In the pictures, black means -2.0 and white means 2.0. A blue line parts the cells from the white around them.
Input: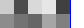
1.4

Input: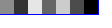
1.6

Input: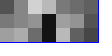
1.3

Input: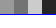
1.2

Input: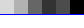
-0.4

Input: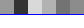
1.4
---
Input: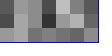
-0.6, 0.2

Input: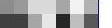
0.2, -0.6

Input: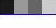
-1.6, 1.2

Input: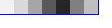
1.8, 1.0

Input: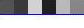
-0.7, 0.1

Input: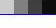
1.2, -1.8

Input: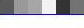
-0.6, -0.2
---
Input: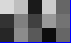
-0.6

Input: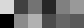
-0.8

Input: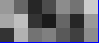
-0.6

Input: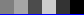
1.2

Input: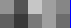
-0.1

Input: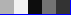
-1.8
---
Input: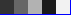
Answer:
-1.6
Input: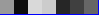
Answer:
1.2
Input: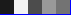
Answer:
0.4
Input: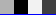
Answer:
-1.0
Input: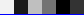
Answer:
-0.2
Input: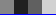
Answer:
1.3
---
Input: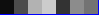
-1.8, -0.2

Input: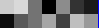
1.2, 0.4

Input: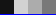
-1.7, -0.1

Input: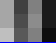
0.6, -1.8

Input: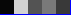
-1.9, -1.1

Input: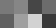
-0.1, -1.1

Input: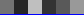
-0.2, 0.4
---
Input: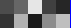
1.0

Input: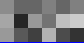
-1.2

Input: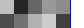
-1.0

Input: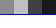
-1.6

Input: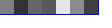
-1.0

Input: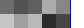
-0.9

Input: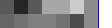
0.2
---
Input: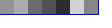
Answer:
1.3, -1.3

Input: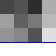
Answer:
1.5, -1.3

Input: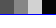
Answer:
1.3, -1.9

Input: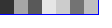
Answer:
1.6, -1.2

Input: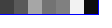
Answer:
1.8, -1.8

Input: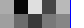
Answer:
1.5, -1.9

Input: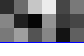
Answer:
1.7, -1.9
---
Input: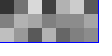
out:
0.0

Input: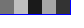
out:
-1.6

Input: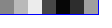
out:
-0.9

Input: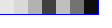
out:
-1.0

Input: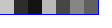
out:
0.9

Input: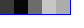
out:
-0.3
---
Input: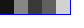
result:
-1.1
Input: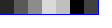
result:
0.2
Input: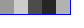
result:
-0.8
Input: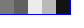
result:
1.7
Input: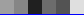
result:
-1.5
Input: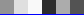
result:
1.9
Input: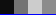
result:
1.2
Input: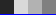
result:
0.8
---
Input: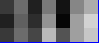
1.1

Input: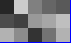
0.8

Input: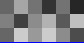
-0.8

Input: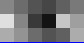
0.7

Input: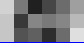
1.5

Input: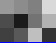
-1.2

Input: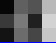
1.1

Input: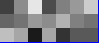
-0.6

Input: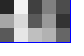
-0.4
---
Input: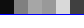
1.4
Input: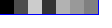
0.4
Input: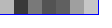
0.5
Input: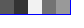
-0.2
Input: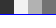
0.8
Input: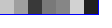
1.3
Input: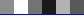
0.8
